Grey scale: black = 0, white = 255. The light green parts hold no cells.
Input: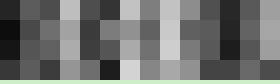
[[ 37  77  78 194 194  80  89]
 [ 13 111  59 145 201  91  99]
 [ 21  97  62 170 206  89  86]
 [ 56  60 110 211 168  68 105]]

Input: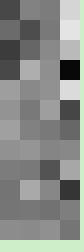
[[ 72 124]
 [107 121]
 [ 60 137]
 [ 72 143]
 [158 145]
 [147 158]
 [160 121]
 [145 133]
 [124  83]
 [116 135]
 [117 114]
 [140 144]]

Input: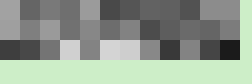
[[162 121 155  85  96 140]
 [159 154 135 130  93 101]
 [ 62 116 131 206  57  69]]

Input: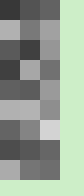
[[ 56  98]
 [177 161]
 [ 90 150]
 [ 64 113]
 [ 96 154]
 [177 142]
 [100 211]
 [ 77 102]
 [171 110]]

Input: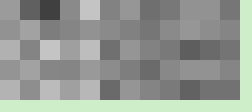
[[155  64 196 150 120 146]
 [146 125 146 129 138 141]
 [177 196 189 149 121 106]
 [148 134 153 126 136 146]
 [179 187 183 149 122 114]]

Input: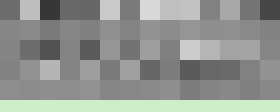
[[109  55 103 122 191 129 117]
 [134 122 128 131 140 142 137]
 [132  82  91 115 128 181 164]
 [130 180 158 159 124 104 129]
 [141 142 145 135 142 132 128]]
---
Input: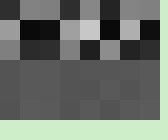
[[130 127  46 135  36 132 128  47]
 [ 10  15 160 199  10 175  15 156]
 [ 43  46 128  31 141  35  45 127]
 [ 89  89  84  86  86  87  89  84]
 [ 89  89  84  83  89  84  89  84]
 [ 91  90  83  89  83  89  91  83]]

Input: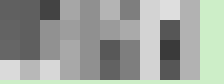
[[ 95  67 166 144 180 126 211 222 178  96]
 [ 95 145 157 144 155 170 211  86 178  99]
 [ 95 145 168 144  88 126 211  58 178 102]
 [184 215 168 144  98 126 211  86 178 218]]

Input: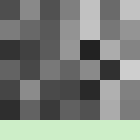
[[137  81 127 193 106 194  78]
 [104  89 147 194 119 148 124]
 [ 65  91 150  34 172 132  51]
 [ 72 120 100 138  48 206  99]
 [139  74  70  41 176 129  69]
 [ 98  58  96  81 171 123  46]]

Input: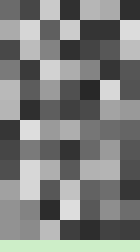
[[ 71 202  48 182 171  47 107]
 [214  95 204  52  52 220 171]
 [188 131  48  68  87 190  72]
 [ 58 210 173 132  53  86 122]
 [ 92 155  80  40 216  83 185]
 [ 47  94  64  74 163 153 181]
 [221 154 174 118 108 101  54]
 [122  92  51 105 154  86  70]
 [215 175  89 178 180  79  79]
 [214  87 194  98 110  54 161]
 [131  44 221  88 142 109 146]
 [139 187  62  45  66  62 146]]

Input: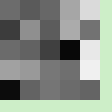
[[ 90 103 166 218 108]
 [143  92 171 114  60]
 [ 98  64   8 232 107]
 [153 119 111 240 161]
 [ 99 117 107 100  12]]

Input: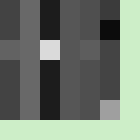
[[104  28  86  79  59  67]
 [104  28  86  79  12  67]
 [104 218  86  93  68  98]
 [104  28  86  79  68  67]
 [104  28  86  79  68  67]
 [104  28  86  79 159  67]]

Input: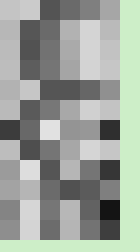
[[203  84 106 127 166 196]
 [ 86 106 178 212 186 183]
 [ 82 114 170 212 194 187]
 [ 93 117 165 211 198 189]
 [198  85  85 102 144 178]
 [ 90 119 168 208 195 186]
 [104 225 148 151  47  60]
 [ 78 117 167 213 198 189]
 [221  85 182 117  54 155]
 [181 107  81  91 127 163]
 [214 118 183  98  20 132]
 [212 108 181 115  62 142]]
